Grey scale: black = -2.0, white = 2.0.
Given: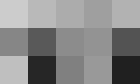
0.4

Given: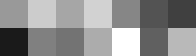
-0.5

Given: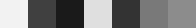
-0.1

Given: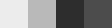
-1.3

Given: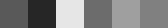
0.5

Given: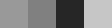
-1.4
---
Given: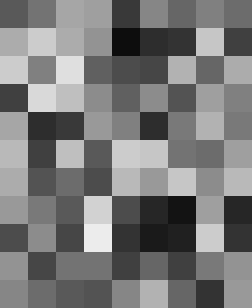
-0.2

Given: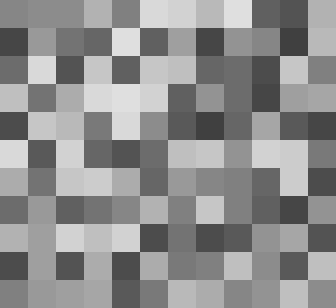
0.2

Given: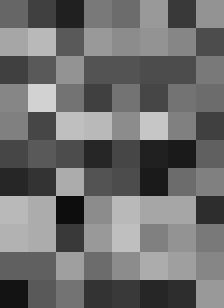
-1.0

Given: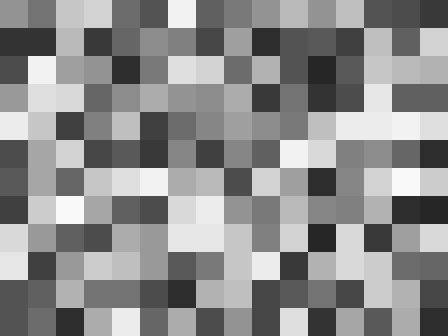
-0.2

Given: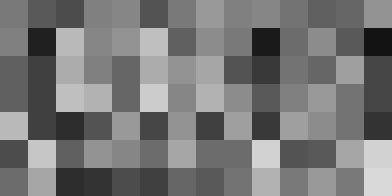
-0.6

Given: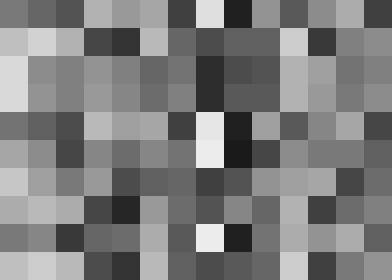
-0.4

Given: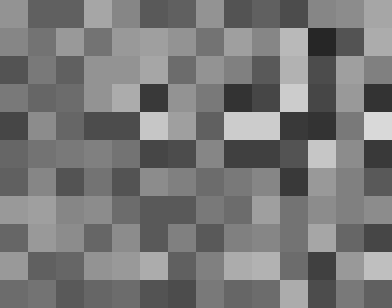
-0.5
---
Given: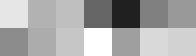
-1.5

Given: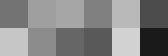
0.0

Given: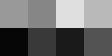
0.1

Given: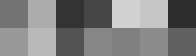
1.3

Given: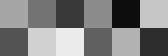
0.2

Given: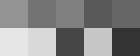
0.0
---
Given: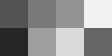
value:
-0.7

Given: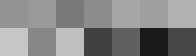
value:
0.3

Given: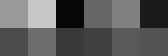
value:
0.4

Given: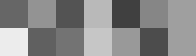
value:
-0.4

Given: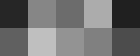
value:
-1.4

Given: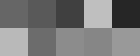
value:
-0.4
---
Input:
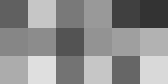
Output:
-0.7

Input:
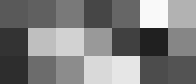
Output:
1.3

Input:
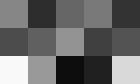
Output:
0.3

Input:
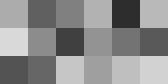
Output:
-1.0

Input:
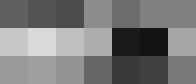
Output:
1.0

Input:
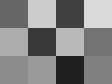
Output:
0.9

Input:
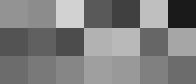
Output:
-0.8

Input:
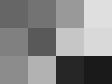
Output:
1.1
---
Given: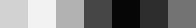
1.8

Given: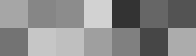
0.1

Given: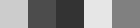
-0.8

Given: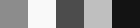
1.9

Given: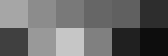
0.2

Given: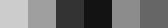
0.5
